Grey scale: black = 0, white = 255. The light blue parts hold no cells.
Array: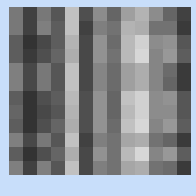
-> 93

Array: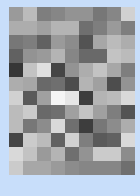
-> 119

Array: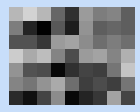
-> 82

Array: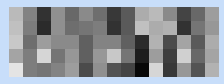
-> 200

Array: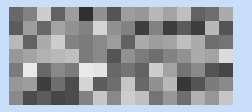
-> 184

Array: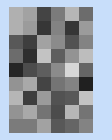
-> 88

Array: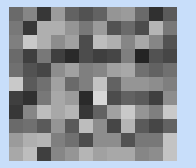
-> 127
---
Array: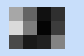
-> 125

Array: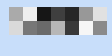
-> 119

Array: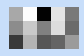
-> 201

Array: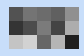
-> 76

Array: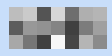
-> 152

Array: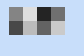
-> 187

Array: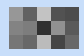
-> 125

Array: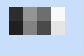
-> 130

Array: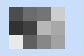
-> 65
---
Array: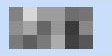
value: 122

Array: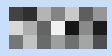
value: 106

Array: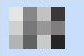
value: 202

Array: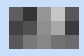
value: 135

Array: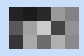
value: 109

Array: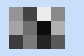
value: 37

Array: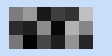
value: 71

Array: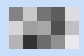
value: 108

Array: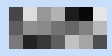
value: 56
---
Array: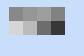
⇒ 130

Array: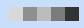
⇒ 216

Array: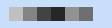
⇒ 132

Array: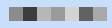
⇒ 183

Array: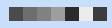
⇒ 129

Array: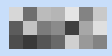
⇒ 85

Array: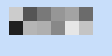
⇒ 181

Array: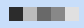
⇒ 44
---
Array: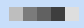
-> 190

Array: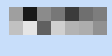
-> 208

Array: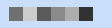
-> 173

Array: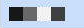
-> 104

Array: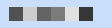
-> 205

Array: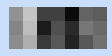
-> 189

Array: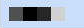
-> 80
